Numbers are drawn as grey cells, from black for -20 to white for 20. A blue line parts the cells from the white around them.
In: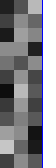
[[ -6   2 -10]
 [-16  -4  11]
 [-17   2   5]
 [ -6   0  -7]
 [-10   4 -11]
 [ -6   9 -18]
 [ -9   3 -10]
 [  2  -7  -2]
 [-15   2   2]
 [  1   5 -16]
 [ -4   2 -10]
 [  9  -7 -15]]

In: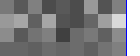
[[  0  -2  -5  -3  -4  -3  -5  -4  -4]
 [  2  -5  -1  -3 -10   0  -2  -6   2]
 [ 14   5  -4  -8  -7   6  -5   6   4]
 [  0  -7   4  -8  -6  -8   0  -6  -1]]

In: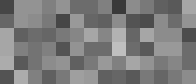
[[  2  -1  -4  -1  -6  -4  -5   4   5  -1  -5   0   7  -7]
 [ -3   1  -1   3   6   0   4  -1  -5   3   2  -2  -6   7]
 [ -3   4   4  -6  -3  10  -3  -3   3  -7   0  -2   0   6]
 [ -8   2   2   6  -4   8   1   6   1  -1  -4  -3  -5   6]
 [  3  -3   2  -8  -7   2  -5  -4   4  -9  -1   2   3  -4]
 [  6  -6  -5  -1   2 -11   0  -3  -3   3   0   3   3  -9]]

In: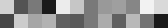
[[-16  -2   9  -5   7  -1  -6  -5   8   6  12  -9]
 [ 14  18   1   5   4  -1  11  17 -16  -1  -7  13]]

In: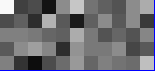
[[ 10  -3  -2   0  -4   4  -3  -8 -18 -12   0]
 [ -6  -9   2  -1  -1   3 -13   1   5   2  -6]
 [  1  -7  -4  -7  -1   7  -5  -4  -1   0   0]
 [-11   2  -6   2  -5 -16  -6   8 -13  -5  -8]
 [  7   2  -7  -5  -2  11   2 -17  -8 -10  19]]

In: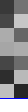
[[-14  10]
 [  9 -13]
 [ -3  -9]
 [  7   6]
 [ -4   7]
 [ 11  -9]
 [ -2 -11]]
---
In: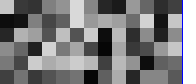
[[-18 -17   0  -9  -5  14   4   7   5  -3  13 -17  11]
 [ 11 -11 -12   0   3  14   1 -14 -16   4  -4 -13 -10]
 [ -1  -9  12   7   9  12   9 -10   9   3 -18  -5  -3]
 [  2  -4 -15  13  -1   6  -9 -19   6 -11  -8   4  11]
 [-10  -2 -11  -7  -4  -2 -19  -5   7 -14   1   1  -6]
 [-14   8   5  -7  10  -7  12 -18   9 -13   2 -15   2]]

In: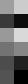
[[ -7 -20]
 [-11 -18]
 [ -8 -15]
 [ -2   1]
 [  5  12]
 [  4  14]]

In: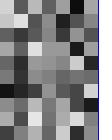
[[-17 -14 -10   3  -6  -9  13]
 [ -4 -13   4   3   1  12 -14]
 [ -1 -12   2   0  -4  -2  -3]
 [ -5 -11  -6   1 -11   3  -7]
 [  7  -8  16  -2   7  14   0]
 [ 13  -6   9  -5   5 -18   6]
 [  6  -5  15   4   4 -16   5]
 [  2  -3   9  -1   6  -9 -16]
 [-10   0   8  -4  12 -13   2]
 [ 11  15  -7   2 -15  -7   1]]

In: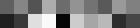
[[-15 -11  15  19 -19  12   6   9 -13  -9]
 [ -5   1  -7   7  -3   3  -2  -6   4   0]]

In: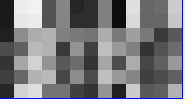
[[ -8  -5   9   8 -11   3 -10  10   4   0 -12  -7  -3]
 [-10  -4   8   9  -9   2  -8  10   4   1 -10  -8  -5]
 [-15   2   7   8   0  -1  -2   7  -1   5  -1 -11  -6]
 [-12   6  13   3  -6  -3 -12   6  -8   7  -9  -5   4]
 [-14  13  15  -2  -2 -10 -12   3 -15  12  -6  -5   8]
 [-16  16  17  -7   1 -13 -13   0 -18  14  -4  -4  11]
 [-16  17  18  -7   1 -14 -13   0 -18  15  -4  -3  12]]

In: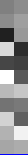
[[ 14 -13]
 [ -9 -10]
 [ 20  -6]
 [ 13  -5]
 [ -2  -1]
 [  0   2]
 [-15   4]
 [  2   5]
 [  6   7]
 [  9  11]
 [  8  18]]

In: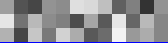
[[  8  -9  11  -1  13   7  -6  -3  18   4   7   1]
 [  5  -7  -9   3   2  15  14  10  -5   0 -12   3]
 [ 16  -2   9   2   0  -8   6  -6  16  -4   9   1]]
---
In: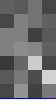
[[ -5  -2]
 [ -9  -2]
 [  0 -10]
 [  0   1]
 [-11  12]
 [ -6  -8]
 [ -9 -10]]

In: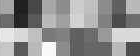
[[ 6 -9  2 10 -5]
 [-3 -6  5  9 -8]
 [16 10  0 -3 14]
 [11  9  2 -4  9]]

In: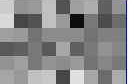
[[12  4 -7  7  3]
 [14 -7  4 -1 -3]
 [ 5 -2  2 -2  0]
 [-6 -1  6 -1  1]
 [ 3 -1  2 -2 -1]
 [ 6 10 -9  6  7]]

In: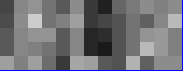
[[ -9   3  -6 -11  -4   2   2]
 [ -8  12   0 -11  -7  -5   9]
 [ -6   3  -6 -14  -7   3   0]
 [ -6   0  -6 -14  -7   9   0]
 [  5   5 -11   5  -7  -5   2]]

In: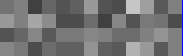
[[ -2 -10  -7   4  -8   5   0]
 [  4   6  -8  -3   1  -1  -8]
 [ -7   1  -1   1  -3   0   0]
 [  1  -8  -5   3  -6   4   0]]

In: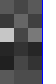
[[ -6  -6]
 [-11 -10]
 [ 11  -1]
 [-14 -14]
 [-15 -12]
 [ -6  -8]]

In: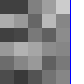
[[-10   0  12]
 [  7  -4   1]
 [-10  -1   2]
 [  4   6   1]
 [ -3   4  -1]
 [ -8  -7   1]]

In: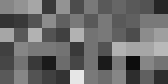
[[  1   6   3  -1  -4  -7]
 [-12  -7  -5  -6  -6  -1]
 [  6   8 -10  -2  -5   2]
 [-10  -1  -2  -2   8   6]
 [ -9 -11  -3  -2  -1   1]
 [ -6  -7 -12  -1   1  -5]]
